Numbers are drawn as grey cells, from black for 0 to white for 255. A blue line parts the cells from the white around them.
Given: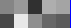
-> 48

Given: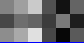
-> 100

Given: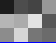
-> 226

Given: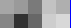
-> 122

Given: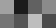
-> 97

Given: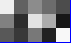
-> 227

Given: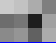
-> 30
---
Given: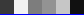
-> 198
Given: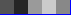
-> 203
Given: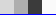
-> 59
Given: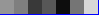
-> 117
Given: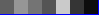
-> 53
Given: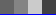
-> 203
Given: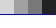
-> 120
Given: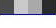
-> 169
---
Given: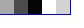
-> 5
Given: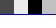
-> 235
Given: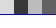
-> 56
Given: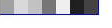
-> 239
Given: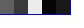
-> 236
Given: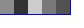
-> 204
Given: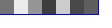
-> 204
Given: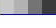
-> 178
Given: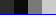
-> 11
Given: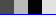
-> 185
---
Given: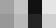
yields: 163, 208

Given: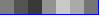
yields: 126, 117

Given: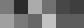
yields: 122, 93

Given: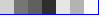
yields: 210, 252

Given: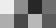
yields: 237, 91

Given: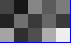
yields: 69, 238

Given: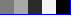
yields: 124, 3

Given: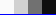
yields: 250, 15

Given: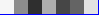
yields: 246, 226
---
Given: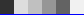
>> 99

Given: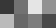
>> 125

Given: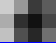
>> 39

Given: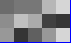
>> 152

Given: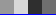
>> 47

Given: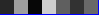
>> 50

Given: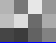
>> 98
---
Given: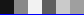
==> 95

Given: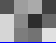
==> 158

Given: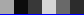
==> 213

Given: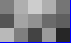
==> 205

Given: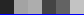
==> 68

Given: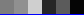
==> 38
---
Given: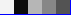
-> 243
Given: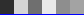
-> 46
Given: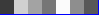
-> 58
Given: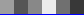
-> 158
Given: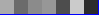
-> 171
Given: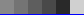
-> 136
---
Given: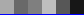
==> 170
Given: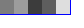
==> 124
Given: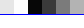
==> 230
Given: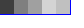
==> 62
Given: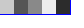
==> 202
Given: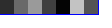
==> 45
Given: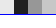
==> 233
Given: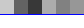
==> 202
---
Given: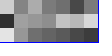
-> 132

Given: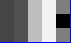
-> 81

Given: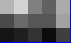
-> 211

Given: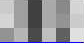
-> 159

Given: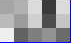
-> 177

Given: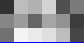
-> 189

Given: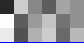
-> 204

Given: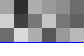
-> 46
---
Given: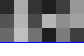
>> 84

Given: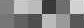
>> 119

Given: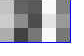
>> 204

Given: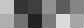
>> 175

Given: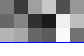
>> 103

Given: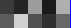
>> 92
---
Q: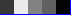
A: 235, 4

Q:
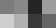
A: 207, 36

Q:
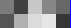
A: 230, 54

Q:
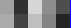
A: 214, 36

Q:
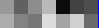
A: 220, 11

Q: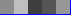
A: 191, 62

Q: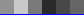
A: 201, 42
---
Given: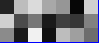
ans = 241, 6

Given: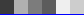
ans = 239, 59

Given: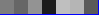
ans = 191, 28

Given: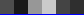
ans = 202, 25

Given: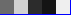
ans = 239, 20

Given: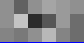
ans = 196, 43

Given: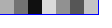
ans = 218, 16

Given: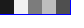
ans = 241, 26
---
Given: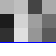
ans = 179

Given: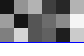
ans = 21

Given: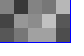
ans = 131

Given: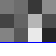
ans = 120

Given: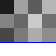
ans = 28

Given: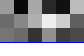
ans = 155

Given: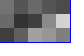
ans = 115

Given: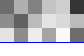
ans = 109

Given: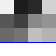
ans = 240

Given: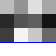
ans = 188
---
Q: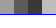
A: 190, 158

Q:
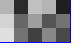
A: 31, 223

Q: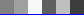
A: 61, 129

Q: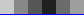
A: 158, 202

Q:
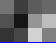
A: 104, 51

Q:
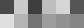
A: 85, 223

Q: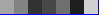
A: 208, 165
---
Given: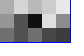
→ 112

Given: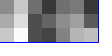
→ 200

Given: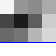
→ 105

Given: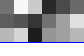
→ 184

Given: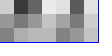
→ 131

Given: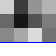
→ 136

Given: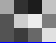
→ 83

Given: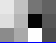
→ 139

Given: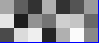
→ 74
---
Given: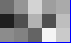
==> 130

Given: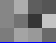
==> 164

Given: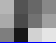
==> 23

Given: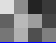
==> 176

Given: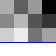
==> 236

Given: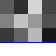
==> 100

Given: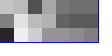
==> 238
